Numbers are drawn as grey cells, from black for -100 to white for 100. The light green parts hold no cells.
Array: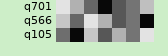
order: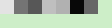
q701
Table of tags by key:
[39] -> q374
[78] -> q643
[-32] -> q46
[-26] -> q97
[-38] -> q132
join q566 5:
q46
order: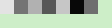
q105
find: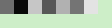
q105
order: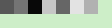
q566
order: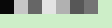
q566

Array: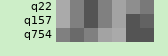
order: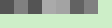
q157
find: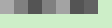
q157

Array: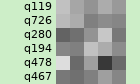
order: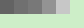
q280
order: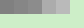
q726
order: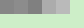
q726
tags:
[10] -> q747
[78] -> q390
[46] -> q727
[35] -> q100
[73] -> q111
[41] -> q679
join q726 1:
q727

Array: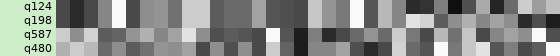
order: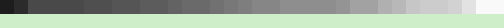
q480
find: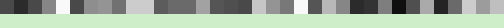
q124
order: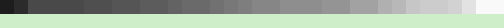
q587
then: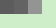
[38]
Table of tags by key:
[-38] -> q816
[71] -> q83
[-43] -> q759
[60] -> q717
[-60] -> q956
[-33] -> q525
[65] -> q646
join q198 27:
q646
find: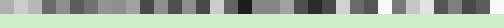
q480
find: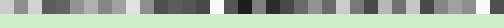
q587

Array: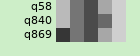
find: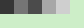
q869
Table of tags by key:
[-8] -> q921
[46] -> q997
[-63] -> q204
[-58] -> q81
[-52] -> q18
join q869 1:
q81
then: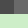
[62]
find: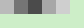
q58
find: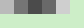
q840

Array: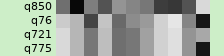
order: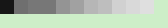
q775
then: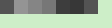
[70]
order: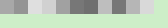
q721
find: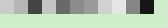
q76
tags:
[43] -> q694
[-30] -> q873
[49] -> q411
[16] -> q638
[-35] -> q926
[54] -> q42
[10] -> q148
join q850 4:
q926

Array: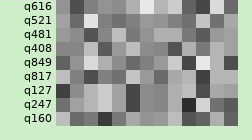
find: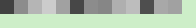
q127
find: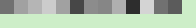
q247
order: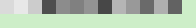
q849
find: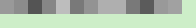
q481

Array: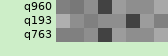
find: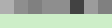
q193
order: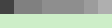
q193
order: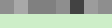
q763
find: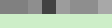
q763

